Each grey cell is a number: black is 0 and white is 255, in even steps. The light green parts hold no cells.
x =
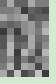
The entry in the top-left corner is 110
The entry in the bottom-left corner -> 169
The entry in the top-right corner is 124
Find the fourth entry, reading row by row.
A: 98
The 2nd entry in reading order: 169
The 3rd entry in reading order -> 98
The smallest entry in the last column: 59
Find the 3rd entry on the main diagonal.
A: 155
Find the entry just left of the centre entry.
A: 86
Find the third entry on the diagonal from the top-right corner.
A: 86
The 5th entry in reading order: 169
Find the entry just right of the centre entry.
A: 169
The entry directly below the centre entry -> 110
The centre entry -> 86
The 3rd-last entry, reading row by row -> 98

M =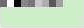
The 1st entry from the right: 161
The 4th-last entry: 200

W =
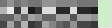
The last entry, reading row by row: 55
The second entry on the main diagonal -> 234
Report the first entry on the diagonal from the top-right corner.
117
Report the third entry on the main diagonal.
147
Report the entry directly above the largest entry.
147
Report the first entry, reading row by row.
117
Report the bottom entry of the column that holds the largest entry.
163
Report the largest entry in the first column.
179
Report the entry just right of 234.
55
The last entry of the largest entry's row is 28
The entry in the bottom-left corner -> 71
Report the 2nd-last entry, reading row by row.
71
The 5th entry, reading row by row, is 117
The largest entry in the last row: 179

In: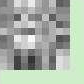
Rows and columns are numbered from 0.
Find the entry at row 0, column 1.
149
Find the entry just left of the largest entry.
207
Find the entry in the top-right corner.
109
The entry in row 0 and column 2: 221
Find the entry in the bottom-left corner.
191
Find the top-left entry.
123
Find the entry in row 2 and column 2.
96
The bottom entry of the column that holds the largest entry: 67
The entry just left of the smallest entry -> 123
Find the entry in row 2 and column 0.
123
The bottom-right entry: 207
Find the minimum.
51
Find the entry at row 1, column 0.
149
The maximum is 249
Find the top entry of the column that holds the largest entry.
233
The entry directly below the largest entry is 221

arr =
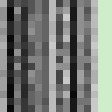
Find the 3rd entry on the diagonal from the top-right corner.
144
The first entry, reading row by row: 175
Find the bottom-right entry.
201
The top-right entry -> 187
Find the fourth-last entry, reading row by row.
24
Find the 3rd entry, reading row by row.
85
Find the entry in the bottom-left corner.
175
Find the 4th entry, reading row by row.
69
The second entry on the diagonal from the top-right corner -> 85
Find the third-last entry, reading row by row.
130
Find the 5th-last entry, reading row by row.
130
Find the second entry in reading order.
40
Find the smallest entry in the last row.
10

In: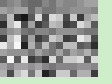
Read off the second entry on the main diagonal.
146
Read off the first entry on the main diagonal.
118
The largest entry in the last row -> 218
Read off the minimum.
22
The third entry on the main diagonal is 46
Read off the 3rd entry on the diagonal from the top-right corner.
60
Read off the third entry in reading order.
146
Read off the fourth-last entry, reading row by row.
105
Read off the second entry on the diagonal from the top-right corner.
146
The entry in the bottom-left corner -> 176
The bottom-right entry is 60
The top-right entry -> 162
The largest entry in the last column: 218
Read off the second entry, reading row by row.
134
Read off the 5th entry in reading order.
105
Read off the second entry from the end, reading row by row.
176
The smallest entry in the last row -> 34
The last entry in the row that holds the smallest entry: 188
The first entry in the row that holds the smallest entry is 105

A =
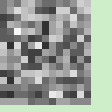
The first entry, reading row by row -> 120
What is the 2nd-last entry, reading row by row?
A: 136
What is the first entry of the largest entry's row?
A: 92
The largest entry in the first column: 207
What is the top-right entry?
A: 194
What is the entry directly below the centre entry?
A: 107
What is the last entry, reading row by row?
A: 136
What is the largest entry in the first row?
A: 207
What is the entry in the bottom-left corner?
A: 163
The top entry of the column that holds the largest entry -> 120
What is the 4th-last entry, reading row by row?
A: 163
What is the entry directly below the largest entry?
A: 107
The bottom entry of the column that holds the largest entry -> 163
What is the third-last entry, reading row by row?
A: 136
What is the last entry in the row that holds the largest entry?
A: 179
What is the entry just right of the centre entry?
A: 148
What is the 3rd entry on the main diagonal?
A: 120
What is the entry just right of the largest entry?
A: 179
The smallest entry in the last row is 92
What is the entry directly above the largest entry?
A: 163

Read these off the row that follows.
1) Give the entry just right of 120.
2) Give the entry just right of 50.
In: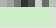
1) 50
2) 79

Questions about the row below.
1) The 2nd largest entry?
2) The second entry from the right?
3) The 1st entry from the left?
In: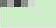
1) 171
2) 143
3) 114

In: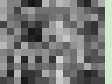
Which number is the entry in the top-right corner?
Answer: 171
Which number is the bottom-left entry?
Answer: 67
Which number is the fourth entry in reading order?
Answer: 52
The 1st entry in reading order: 171
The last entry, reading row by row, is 67
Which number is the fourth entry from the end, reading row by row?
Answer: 67
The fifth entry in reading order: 24
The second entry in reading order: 129
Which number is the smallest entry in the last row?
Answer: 24
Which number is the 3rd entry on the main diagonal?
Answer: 98
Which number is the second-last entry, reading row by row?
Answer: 67
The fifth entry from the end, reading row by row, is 82
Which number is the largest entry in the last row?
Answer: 198
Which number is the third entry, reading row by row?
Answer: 129
